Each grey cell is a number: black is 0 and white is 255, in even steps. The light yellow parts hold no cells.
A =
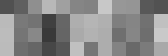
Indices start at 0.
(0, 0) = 81
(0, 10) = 88
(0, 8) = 151
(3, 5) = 192
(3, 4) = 86
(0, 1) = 95
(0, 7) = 200
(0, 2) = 143
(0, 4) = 160
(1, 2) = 115
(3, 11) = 169
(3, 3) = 71
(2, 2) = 136
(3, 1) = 110

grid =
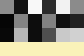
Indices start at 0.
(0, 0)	141
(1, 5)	33
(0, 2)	248
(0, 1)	18
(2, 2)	13
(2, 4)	201

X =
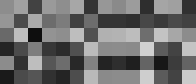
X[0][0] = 141
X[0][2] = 66
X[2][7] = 177
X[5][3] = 49
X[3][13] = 196
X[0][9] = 156
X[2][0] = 105
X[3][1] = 75
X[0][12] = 160
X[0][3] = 154
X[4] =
[140, 49, 190, 86, 109, 40, 130, 35, 46, 31, 100, 23, 60, 100]
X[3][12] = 67
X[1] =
[150, 75, 170, 108, 124, 64, 109, 52, 52, 47, 71, 58, 73, 65]
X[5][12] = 67
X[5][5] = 77
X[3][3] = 55
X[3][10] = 209
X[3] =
[36, 75, 126, 55, 43, 80, 187, 139, 140, 138, 209, 92, 67, 196]
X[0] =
[141, 161, 66, 154, 142, 167, 52, 151, 138, 156, 46, 165, 160, 49]
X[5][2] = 85
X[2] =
[105, 190, 14, 147, 142, 190, 81, 177, 179, 189, 110, 195, 167, 140]
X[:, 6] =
[52, 109, 81, 187, 130, 185]

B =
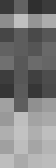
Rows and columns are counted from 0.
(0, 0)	57
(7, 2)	144
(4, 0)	112
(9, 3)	190
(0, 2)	47
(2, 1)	93
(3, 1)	93
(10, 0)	160
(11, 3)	188
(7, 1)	94
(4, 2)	107
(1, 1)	192

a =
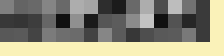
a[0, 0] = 128
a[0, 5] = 173
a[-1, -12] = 123
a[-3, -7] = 27
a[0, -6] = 105
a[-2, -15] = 56
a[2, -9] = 67
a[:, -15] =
[128, 56, 88]
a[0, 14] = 58
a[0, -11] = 105
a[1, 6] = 26
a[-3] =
[128, 100, 105, 133, 105, 173, 165, 45, 27, 105, 173, 77, 189, 114, 58]

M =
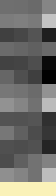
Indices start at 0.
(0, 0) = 111
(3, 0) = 107
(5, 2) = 63
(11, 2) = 114
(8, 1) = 82
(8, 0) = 83
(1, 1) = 127
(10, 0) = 80
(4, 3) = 10
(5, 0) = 102
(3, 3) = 106
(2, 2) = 84
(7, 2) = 113

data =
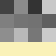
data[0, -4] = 66
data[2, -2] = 119
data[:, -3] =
[139, 116, 185]
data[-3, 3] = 200

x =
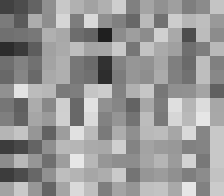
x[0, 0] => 65
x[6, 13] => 145
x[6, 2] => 188
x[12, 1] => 76
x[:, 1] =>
[76, 90, 115, 58, 130, 134, 227, 95, 99, 196, 72, 184, 76, 201]
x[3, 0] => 44
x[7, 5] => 104
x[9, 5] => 225
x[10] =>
[60, 72, 100, 143, 185, 182, 170, 168, 207, 131, 163, 155, 152, 129, 132, 200]
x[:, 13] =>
[126, 181, 77, 111, 106, 113, 145, 181, 185, 217, 129, 211, 126, 230]
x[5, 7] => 45
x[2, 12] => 169
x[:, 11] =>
[145, 113, 208, 170, 166, 171, 119, 125, 121, 188, 155, 181, 156, 195]
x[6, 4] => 122
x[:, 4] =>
[200, 214, 168, 170, 176, 175, 122, 207, 208, 157, 185, 157, 190, 165]
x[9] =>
[181, 196, 150, 98, 157, 225, 186, 122, 173, 143, 185, 188, 166, 217, 133, 200]
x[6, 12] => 144
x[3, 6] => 164
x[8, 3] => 154
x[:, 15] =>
[196, 153, 140, 185, 128, 136, 96, 167, 168, 200, 200, 200, 194, 203]
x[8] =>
[127, 99, 166, 154, 208, 104, 218, 130, 149, 115, 188, 121, 214, 185, 230, 168]
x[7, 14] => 220
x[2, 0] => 112
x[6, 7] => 204
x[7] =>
[118, 95, 172, 136, 207, 104, 226, 145, 134, 99, 167, 125, 223, 181, 220, 167]
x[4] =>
[111, 130, 113, 163, 176, 119, 107, 49, 131, 150, 146, 166, 127, 106, 190, 128]
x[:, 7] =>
[176, 144, 31, 166, 49, 45, 204, 145, 130, 122, 168, 150, 173, 126]
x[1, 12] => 205
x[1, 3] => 142
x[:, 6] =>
[162, 218, 100, 164, 107, 112, 197, 226, 218, 186, 170, 183, 166, 191]
